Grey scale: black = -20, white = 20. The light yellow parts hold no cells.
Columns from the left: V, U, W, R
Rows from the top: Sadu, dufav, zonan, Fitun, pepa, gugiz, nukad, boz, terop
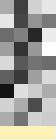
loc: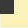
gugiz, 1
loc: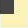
dufav, 1
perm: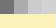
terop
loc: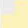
zonan, 3
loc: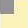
dufav, 2
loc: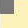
dufav, 3
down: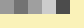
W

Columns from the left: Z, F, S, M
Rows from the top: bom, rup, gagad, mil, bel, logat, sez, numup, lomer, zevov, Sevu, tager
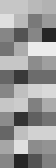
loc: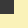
logat, 1
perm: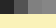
tager
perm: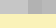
bom

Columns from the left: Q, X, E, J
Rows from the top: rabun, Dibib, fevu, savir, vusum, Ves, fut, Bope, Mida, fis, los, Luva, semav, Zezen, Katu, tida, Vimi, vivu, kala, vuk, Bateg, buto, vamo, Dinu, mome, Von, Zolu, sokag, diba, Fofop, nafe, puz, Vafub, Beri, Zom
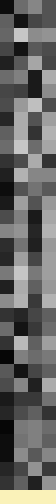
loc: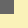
fevu, 0
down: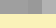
J
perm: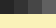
vamo
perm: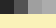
Mida
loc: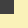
fut, 1

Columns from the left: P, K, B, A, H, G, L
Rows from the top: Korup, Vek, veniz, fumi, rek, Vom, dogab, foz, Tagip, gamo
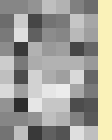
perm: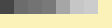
Vek
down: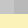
G
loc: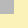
veniz, 5
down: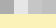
A

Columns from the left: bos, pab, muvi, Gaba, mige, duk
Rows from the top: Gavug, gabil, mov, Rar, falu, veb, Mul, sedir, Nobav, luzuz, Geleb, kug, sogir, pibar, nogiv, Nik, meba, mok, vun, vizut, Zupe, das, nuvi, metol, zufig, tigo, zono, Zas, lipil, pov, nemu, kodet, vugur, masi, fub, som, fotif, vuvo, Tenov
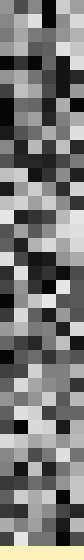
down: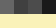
Gaba
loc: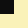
vizut, 4

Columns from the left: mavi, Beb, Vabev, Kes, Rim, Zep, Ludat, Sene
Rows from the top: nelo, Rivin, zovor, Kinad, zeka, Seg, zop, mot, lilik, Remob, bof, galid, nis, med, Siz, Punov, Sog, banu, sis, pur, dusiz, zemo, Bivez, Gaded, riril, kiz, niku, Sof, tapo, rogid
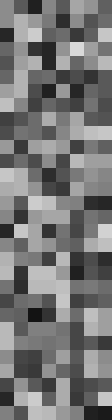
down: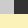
Vabev
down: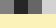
Sene
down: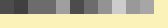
Vabev
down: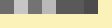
Sene

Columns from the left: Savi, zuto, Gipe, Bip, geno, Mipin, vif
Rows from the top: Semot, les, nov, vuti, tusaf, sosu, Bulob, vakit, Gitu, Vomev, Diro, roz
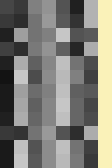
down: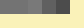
Gipe
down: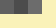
Gipe
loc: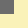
Bulob, 2
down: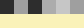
zuto
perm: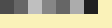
Gitu

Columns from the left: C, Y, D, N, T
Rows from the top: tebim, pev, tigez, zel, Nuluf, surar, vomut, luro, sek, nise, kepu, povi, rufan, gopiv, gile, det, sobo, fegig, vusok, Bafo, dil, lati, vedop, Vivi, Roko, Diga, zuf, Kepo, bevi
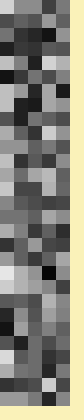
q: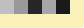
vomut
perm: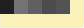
sek
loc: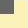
gopiv, 4
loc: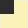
sobo, 4
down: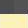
D
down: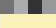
C

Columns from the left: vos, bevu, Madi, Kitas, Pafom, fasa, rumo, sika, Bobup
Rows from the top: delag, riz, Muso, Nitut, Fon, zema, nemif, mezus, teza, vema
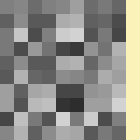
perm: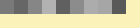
vema
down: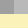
Bobup
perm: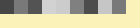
Muso
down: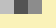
Kitas

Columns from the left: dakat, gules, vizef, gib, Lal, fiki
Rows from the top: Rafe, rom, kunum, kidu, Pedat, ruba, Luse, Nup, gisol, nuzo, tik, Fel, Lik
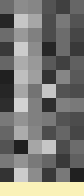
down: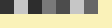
gib
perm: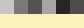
rom
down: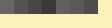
fiki
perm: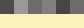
kunum
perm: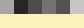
Luse
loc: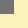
Luse, 2

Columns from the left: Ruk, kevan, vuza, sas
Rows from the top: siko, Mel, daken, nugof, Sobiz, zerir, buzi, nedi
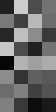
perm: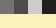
siko
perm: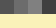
buzi
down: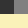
kevan
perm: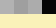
Sobiz
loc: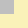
daken, 1
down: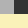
kevan
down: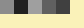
vuza

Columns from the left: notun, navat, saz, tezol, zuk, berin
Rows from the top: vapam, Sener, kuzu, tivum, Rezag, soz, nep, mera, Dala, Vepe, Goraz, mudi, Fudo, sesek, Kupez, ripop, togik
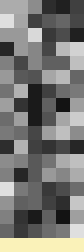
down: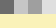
berin
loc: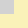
tivum, 5
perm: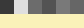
togik
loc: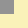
Kupez, 0
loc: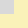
kuzu, 2
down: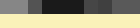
saz

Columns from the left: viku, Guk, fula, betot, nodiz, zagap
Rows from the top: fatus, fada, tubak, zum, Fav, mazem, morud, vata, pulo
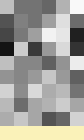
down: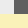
zagap
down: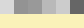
nodiz
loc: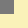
tubak, 1

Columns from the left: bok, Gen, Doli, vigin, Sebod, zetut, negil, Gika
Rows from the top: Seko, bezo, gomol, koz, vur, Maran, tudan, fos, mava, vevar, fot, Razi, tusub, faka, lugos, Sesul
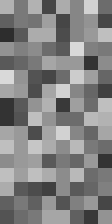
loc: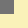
bezo, 2
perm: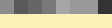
vur

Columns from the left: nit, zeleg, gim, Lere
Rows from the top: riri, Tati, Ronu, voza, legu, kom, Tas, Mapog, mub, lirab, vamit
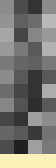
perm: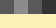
kom
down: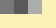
Lere
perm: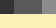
kom
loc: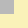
Tati, 3
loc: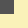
Mapog, 1
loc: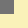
lirab, 3
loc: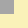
Ronu, 0

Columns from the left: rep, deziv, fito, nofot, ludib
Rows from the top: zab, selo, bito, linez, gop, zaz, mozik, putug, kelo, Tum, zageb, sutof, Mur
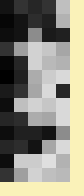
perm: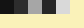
zageb
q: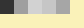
linez
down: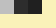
deziv
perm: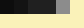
Tum
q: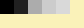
zaz

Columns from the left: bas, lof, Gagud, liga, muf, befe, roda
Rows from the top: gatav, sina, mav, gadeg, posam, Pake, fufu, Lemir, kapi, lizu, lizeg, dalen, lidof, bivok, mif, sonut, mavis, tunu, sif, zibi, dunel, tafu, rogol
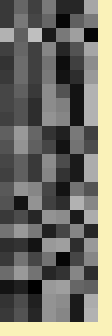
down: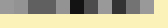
lof
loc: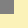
Lemir, 4
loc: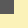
bivok, 0
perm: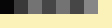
sif
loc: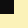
posam, 4
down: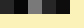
muf

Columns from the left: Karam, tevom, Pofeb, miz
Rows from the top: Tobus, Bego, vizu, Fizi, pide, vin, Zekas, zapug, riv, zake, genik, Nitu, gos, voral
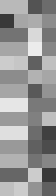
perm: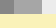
Fizi
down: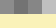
miz
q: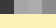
Bego
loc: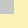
pide, 1
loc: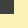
zake, 3
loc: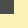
genik, 3
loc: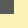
Zekas, 2

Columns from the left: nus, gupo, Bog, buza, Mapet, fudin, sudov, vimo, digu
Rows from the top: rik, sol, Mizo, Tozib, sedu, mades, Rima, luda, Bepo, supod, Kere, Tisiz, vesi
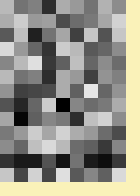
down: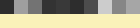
buza
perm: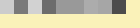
supod
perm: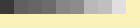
sedu
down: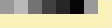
gupo

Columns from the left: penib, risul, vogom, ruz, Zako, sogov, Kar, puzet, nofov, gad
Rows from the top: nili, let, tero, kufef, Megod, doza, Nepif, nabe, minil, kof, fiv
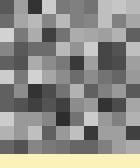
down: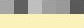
gad
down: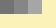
Kar
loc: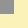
kufef, 5
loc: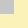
nili, 8

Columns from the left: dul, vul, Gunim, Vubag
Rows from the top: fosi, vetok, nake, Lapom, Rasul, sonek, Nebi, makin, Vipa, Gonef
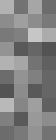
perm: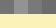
Gonef
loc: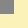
makin, 1
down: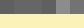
Vubag
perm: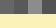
Nebi
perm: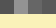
Lapom
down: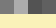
Vubag

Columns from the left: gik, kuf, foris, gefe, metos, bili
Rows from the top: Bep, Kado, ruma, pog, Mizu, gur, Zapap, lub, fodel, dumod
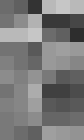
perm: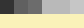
Bep
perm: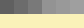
dumod
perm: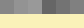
Mizu

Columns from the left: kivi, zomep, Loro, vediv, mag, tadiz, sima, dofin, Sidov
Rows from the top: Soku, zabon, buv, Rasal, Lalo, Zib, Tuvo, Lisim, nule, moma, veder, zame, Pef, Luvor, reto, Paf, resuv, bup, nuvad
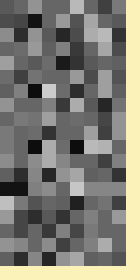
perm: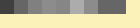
zame
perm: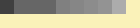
bup

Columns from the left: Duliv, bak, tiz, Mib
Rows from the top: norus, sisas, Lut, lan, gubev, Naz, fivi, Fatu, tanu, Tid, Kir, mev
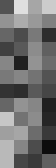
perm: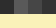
fivi
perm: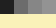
gubev
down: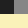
bak
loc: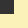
fivi, 0

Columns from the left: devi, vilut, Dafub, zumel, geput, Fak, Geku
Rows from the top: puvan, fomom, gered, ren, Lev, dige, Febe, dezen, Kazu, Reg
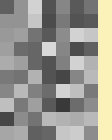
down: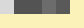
zumel
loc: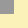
gered, 0
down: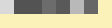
zumel
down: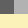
Geku
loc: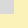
ren, 3

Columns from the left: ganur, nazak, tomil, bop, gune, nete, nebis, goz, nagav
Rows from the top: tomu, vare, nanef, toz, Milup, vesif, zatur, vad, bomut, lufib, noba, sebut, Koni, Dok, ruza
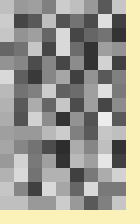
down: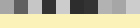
gune
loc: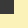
vesif, 2
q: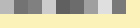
zatur
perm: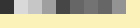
nanef
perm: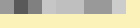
ruza
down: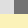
goz
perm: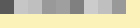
tomu

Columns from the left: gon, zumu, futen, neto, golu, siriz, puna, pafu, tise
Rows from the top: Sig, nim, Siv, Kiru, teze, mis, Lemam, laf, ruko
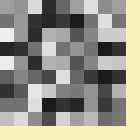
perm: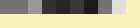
nim
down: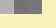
tise
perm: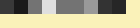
nim
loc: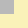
ruko, 6
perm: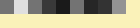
laf

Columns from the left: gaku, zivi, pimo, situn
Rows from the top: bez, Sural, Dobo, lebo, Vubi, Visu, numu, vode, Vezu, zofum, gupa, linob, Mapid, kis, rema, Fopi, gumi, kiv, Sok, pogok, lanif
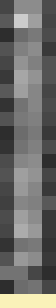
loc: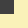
rema, 0
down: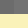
zivi
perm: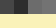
lanif
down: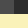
situn
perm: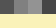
Vubi

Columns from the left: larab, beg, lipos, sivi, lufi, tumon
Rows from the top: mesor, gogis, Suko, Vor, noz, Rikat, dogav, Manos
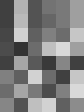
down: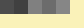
larab
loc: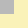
gogis, 1
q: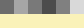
dogav
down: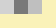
lipos
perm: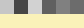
Suko
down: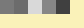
lufi
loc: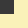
noz, 3

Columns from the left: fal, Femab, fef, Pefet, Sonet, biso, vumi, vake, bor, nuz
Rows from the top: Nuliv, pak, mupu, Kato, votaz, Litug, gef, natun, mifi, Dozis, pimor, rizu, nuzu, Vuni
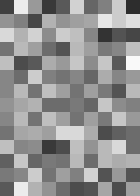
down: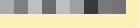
Pefet
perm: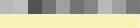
gef
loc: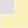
pak, 9
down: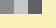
bor
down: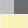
Pefet

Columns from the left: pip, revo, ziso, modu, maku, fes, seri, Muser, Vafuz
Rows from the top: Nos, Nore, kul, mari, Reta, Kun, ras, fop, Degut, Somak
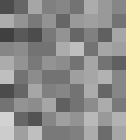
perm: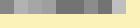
Kun
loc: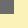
Somak, 7
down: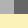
Muser
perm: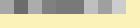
Somak
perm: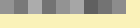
Reta
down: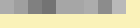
seri
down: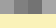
seri

